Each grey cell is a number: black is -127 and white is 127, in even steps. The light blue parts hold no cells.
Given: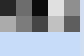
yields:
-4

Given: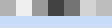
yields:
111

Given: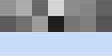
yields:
-15

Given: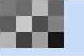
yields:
-62

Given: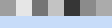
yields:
103

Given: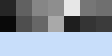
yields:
-49
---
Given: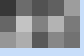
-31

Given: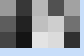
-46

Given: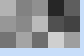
-89

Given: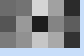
33

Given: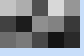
88

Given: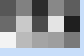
8

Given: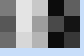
-115

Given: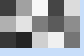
-58
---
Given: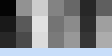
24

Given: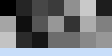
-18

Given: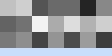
-51

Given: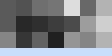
21

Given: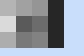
-6

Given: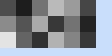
50

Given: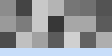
80
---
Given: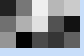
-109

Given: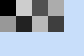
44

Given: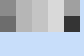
32

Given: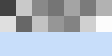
50

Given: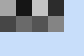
-83

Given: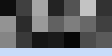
-64
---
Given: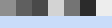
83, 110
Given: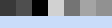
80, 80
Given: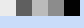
59, 107
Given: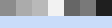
114, 114
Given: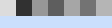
-34, 91
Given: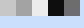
108, 108
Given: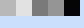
-5, 97
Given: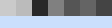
0, 73
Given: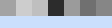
-83, 77
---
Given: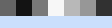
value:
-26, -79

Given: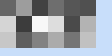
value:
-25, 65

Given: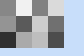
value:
7, -51

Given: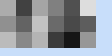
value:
44, 23

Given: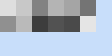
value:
94, 101

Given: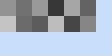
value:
19, 6
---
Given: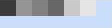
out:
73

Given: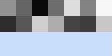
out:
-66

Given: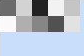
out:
-46

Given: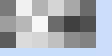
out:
14

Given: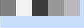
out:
25

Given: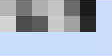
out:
33

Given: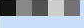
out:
77

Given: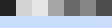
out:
5
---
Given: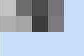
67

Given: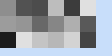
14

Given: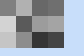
0

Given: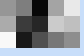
22

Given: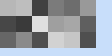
55

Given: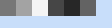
-8
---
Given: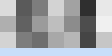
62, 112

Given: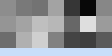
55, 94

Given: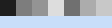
93, 93

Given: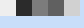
-3, 110

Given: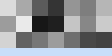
-96, 106

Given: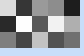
-38, 126

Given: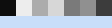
87, 109

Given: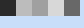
32, 88
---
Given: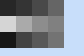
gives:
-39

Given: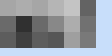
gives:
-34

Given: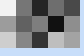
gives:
-75

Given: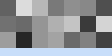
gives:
21

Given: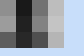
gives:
-48

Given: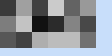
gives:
46

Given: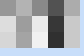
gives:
113
